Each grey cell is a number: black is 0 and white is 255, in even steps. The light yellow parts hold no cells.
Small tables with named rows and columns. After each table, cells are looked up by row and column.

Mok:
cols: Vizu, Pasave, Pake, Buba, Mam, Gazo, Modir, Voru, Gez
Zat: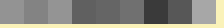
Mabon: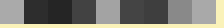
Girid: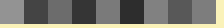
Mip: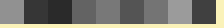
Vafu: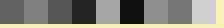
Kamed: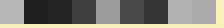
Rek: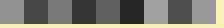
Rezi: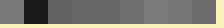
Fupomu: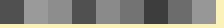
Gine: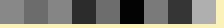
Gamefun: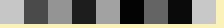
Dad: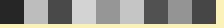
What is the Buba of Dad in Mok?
211
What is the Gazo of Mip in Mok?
84
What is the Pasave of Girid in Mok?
68
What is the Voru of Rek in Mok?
78
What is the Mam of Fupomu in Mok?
138
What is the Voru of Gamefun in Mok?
10
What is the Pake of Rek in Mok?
120
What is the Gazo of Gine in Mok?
3
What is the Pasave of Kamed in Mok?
30
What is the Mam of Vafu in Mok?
165
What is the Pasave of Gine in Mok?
108
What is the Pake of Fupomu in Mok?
141
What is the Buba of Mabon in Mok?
66
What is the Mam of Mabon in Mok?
163
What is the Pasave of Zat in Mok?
131

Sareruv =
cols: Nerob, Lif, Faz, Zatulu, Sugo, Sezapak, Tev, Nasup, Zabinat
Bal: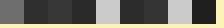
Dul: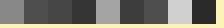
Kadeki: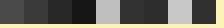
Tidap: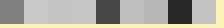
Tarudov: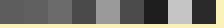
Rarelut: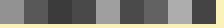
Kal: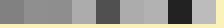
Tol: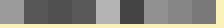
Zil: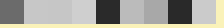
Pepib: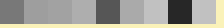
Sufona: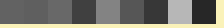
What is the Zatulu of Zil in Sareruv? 207
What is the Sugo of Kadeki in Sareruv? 192
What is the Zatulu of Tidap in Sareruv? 198
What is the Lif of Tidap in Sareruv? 201
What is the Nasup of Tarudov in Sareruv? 197
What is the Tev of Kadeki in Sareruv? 45
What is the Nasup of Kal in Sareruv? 34
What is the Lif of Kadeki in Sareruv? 58
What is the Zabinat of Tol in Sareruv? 121
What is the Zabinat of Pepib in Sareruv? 193
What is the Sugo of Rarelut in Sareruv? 159

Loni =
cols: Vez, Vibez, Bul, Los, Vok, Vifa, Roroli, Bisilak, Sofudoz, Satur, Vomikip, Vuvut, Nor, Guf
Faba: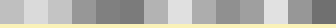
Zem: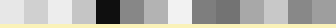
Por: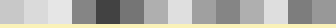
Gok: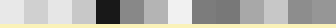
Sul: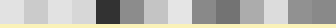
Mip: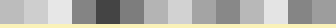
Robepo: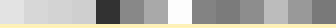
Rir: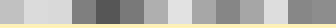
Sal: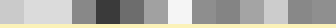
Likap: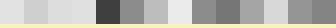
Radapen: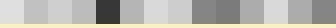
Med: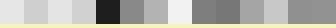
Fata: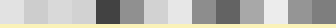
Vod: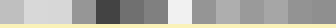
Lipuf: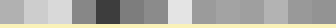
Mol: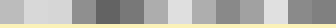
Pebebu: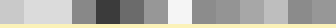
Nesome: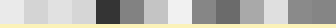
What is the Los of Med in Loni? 209
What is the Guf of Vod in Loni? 143
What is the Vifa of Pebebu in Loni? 107
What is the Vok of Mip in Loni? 68
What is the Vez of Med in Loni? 230
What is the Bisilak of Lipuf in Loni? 228
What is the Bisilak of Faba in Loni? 224
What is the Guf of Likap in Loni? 132
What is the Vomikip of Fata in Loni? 168
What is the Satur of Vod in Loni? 174
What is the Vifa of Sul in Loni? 140
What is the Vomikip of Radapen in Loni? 172
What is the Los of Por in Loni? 133
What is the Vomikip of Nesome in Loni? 168
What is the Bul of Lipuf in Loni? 217
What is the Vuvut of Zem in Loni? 200
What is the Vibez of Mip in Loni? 206
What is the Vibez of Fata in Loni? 205
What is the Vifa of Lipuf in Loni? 125

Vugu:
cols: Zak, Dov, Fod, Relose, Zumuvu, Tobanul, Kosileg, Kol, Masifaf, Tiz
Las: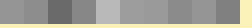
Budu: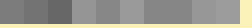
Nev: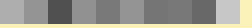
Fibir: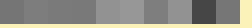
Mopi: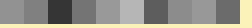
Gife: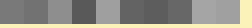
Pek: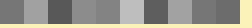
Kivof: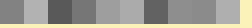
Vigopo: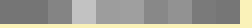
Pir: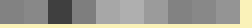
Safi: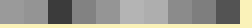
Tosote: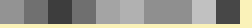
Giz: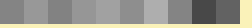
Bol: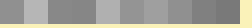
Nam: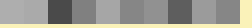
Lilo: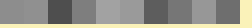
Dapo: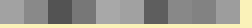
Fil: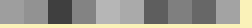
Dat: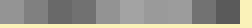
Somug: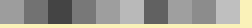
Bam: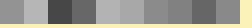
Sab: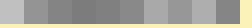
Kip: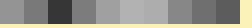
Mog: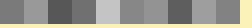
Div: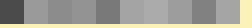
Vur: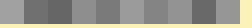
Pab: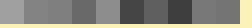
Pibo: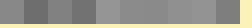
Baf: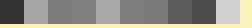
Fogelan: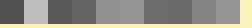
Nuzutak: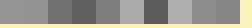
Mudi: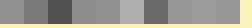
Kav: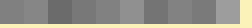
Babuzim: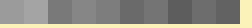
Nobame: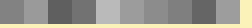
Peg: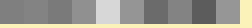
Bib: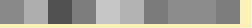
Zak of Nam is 174
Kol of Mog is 94
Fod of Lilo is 78
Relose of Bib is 124
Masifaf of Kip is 111
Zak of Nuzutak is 148

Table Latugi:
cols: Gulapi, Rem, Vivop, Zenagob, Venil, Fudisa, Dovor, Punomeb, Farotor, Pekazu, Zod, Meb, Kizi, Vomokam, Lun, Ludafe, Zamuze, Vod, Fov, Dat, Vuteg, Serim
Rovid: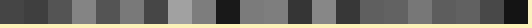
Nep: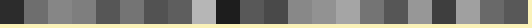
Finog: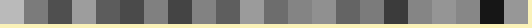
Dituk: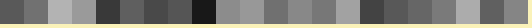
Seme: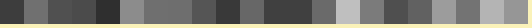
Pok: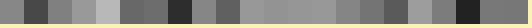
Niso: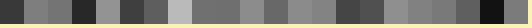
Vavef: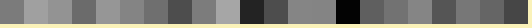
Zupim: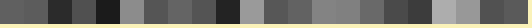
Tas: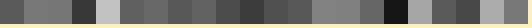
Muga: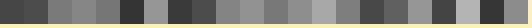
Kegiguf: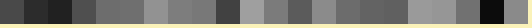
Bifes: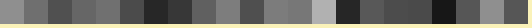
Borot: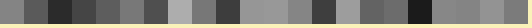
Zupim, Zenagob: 80
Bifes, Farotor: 96
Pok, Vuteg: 120
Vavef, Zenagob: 107
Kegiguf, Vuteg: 12
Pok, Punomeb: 45
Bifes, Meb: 124
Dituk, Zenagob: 154
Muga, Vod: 149
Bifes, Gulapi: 143
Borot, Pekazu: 61
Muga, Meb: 120
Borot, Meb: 152
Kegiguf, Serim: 138
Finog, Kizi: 132
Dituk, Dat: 172
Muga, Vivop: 123
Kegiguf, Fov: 150
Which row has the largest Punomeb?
Niso

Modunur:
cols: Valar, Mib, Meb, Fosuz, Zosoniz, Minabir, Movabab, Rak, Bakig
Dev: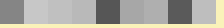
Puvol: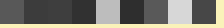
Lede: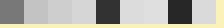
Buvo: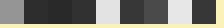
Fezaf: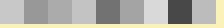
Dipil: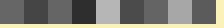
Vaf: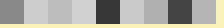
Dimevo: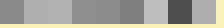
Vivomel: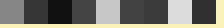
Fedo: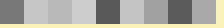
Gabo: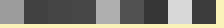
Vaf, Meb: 189
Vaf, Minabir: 202
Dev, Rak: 90
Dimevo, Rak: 78
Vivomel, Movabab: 59
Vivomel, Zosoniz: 199
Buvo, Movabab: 74
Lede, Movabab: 223
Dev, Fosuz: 185
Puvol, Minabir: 46
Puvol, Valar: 88

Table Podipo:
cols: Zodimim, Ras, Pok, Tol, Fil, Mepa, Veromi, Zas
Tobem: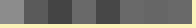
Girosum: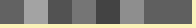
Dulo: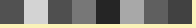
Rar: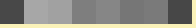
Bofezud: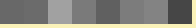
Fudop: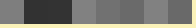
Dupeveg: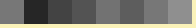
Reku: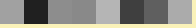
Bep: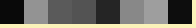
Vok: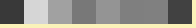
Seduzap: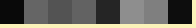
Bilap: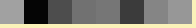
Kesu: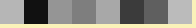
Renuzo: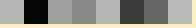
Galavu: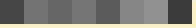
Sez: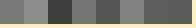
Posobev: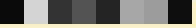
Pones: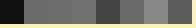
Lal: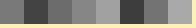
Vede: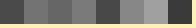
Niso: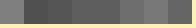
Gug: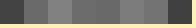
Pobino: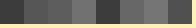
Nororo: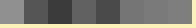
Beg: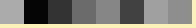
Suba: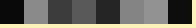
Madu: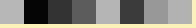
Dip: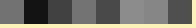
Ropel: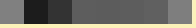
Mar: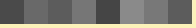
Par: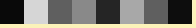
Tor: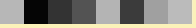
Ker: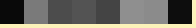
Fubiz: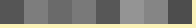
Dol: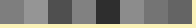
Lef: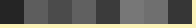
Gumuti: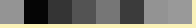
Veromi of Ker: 139
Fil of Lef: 59
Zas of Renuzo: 187
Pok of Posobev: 51
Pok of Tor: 51
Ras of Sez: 142
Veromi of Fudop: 129
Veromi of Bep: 158
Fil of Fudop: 113
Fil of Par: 37
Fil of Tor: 180
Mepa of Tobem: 105
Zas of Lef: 54
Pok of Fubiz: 106
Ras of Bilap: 5
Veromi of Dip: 134
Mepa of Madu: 59
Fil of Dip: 73

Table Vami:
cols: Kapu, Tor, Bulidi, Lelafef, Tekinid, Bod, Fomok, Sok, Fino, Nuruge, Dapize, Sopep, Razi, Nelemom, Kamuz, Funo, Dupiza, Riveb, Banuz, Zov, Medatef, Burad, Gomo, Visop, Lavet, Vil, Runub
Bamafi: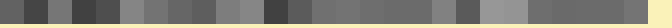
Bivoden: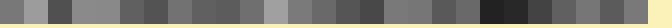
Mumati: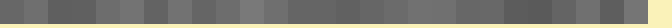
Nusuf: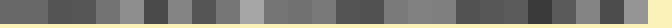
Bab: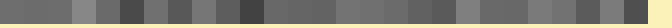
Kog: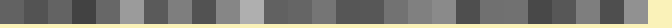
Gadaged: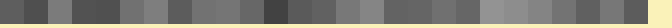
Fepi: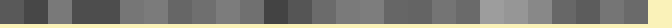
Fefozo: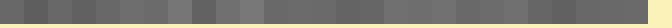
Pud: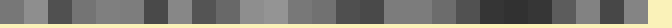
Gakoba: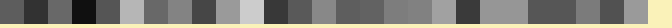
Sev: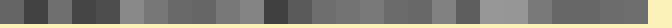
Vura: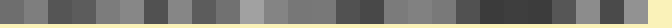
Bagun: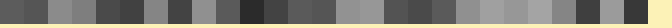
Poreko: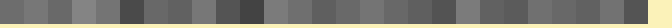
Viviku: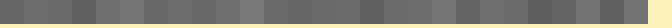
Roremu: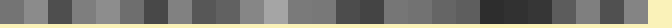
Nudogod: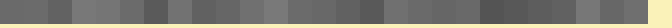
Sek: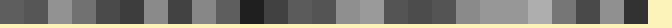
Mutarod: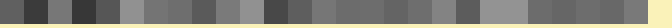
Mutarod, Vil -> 104
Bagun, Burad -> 151
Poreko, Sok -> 97
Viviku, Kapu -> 101
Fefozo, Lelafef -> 97
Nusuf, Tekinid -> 115
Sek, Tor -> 86
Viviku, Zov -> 99
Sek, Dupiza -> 85
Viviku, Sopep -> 106
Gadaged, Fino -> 114

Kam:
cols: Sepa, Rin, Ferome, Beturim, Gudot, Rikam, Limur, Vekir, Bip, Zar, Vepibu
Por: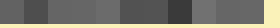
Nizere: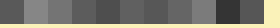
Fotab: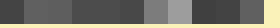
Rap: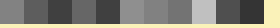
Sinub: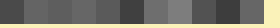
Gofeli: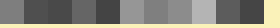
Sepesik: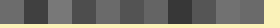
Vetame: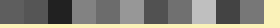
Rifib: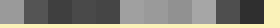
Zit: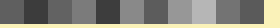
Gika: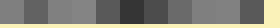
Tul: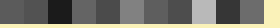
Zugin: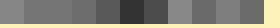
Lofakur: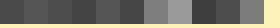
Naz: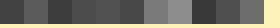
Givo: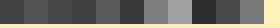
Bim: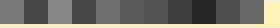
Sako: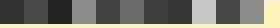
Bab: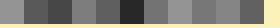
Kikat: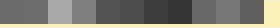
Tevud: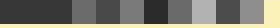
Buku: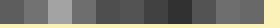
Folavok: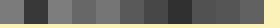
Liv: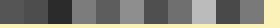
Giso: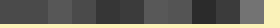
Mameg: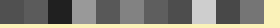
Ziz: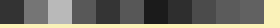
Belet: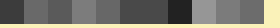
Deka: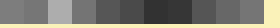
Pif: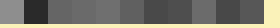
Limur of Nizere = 87
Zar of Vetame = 67
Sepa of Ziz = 51
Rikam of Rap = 143
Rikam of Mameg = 130
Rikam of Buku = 83
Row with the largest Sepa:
Rifib

